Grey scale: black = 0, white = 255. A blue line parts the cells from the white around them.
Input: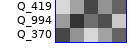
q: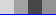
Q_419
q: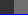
Q_994
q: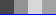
Q_370

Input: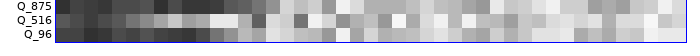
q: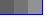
Q_875
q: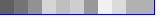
Q_875
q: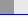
Q_875
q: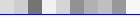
Q_516

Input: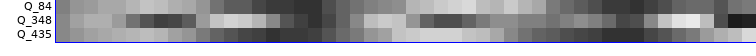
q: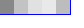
Q_348
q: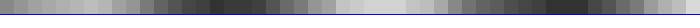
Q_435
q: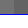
Q_435
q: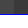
Q_84
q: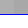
Q_84
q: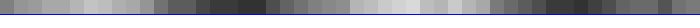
Q_84
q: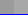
Q_84

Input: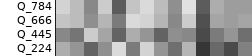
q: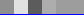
Q_784
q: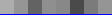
Q_445
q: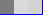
Q_666
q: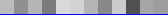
Q_666
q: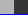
Q_224
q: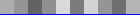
Q_224

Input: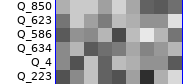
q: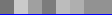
Q_623
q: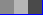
Q_586
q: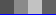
Q_223
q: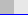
Q_586
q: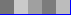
Q_623
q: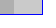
Q_850

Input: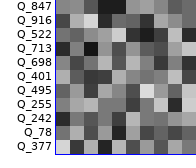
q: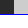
Q_255
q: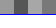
Q_377
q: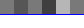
Q_242
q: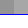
Q_242
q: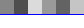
Q_495

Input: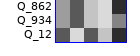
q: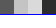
Q_862
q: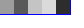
Q_862
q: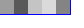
Q_934
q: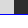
Q_862

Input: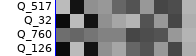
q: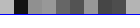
Q_517
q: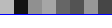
Q_126
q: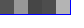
Q_517
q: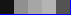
Q_32

